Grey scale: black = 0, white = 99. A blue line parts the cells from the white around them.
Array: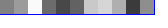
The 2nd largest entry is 83
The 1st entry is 50
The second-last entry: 23

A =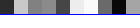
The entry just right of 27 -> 92
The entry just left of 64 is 3
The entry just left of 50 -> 78

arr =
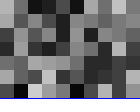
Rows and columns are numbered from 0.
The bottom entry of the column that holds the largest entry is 80
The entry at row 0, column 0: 70
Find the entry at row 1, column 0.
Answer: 65
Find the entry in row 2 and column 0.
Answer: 25
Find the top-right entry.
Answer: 47
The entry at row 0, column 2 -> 7
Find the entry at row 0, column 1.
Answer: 43
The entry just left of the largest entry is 3
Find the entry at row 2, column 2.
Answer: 33
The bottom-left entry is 29
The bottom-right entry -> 57
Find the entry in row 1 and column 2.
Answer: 52
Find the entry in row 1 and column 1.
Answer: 33

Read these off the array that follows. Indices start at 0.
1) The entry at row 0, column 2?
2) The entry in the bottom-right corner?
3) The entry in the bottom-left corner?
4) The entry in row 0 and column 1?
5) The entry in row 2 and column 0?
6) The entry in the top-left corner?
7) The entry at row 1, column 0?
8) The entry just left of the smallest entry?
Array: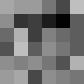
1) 60
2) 46
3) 60
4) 60
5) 41
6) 65
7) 55
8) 11

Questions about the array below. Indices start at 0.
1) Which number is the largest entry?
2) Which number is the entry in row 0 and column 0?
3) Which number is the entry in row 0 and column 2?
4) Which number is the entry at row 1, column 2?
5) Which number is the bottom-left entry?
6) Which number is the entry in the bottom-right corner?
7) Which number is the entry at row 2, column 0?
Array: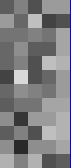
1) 84
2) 36
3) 31
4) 74
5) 69
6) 36
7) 45

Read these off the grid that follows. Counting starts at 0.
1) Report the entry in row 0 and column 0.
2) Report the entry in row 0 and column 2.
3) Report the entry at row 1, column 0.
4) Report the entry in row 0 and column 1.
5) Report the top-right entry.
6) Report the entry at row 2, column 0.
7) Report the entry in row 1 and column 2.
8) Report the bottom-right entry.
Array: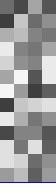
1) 42
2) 64
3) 24
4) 28
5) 33
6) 68
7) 42
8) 60
